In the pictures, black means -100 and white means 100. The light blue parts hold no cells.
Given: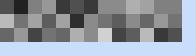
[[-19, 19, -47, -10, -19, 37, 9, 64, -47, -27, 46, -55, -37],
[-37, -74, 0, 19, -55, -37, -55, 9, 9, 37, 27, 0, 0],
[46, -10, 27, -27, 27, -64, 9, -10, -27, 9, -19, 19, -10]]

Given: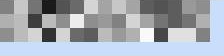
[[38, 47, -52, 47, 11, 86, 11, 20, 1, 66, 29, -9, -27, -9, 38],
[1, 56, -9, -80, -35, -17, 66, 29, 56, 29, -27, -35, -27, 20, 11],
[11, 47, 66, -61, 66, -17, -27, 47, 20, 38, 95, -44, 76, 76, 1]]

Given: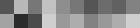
[[28, -66, -41, 62, 20, 36, 2, 20, 36, 62],
[-33, 44, -7, 52, 11, -7, -33, -15, -24, 2]]

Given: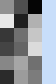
[[14, -38, -96],
[6, 30, -12],
[-66, 22, -3],
[81, -76, 39],
[-57, -12, 55],
[-47, -21, 72]]

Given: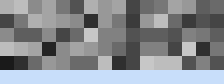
[[9, -26, -26, 9, -46, -17, 56, 1, 1, -36, -26, -26, -36, 1, -7, -26],
[-80, -63, -17, 19, 9, -17, -17, 48, -63, -46, 56, 48, 48, -36, 1, -36],
[38, 48, 9, 29, -7, -36, 38, 19, 29, -46, -17, -7, 29, 19, -26, -17],
[48, 38, 29, -72, 9, 29, 19, 1, -17, -46, 1, 1, -46, 56, -63, -7],
[-46, -7, 38, 29, 19, 9, -63, 19, -7, -54, 19, 48, -17, -54, -36, -46]]

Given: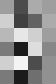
[[63, 91, -40, 14],
[63, -50, -23, 34],
[-4, -79, -13, 14],
[24, -40, 34, 24],
[44, 81, 63, 24],
[-4, -79, 73, 6]]

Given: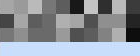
[[-46, 30, -27, -17, 38, 30, -37, 12, 12, -72],
[-7, 12, -17, -17, 21, -37, -27, 2, 38, -89],
[30, 21, 46, -7, -27, -81, 54, -63, 46, -54]]

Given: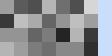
[[24, -29, -38, 42, -13, -38, 68],
[16, 16, -21, -3, -72, 42, -55],
[42, 24, -3, -13, 7, 7, -63],
[-55, 50, 33, -21, 16, 50, 24]]
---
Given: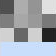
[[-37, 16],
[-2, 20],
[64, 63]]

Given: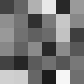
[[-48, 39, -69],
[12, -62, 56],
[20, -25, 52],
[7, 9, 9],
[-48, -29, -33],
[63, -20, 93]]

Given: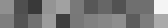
[[13, -55, 26, -32, -36, -13],
[-1, -11, -51, 1, 11, -3]]

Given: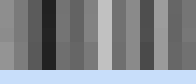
[[11, -29, -10, 1, -11, -39, -20],
[11, -29, -9, 2, -11, -39, -21],
[10, -29, -9, 2, -11, -38, -21],
[16, -30, -13, -5, -13, -42, -19],
[16, -30, -13, -5, -13, -42, -19]]

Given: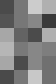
[[-41, 60],
[-34, 6],
[31, -41],
[43, 6],
[31, 6],
[-42, 57]]

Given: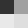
[[-61],
[83]]

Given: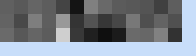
[[-25, -21, -47, 0, -29, -34, -26],
[-22, -1, 20, -35, -44, -38, -37],
[-17, -21, 62, -75, -79, -19, -61]]

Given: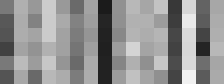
[[-5, 19, 20, 28, 14, 30, -56, -22],
[-31, 2, 33, 24, 13, 39, -52, -28],
[-34, 29, 27, 17, 7, 36, -44, -47],
[-49, 15, 26, 25, 23, 29, -48, -72],
[-5, 22, 17, 34, 4, 13, -40, -14],
[-34, -18, 35, 36, 22, 29, -47, -29]]
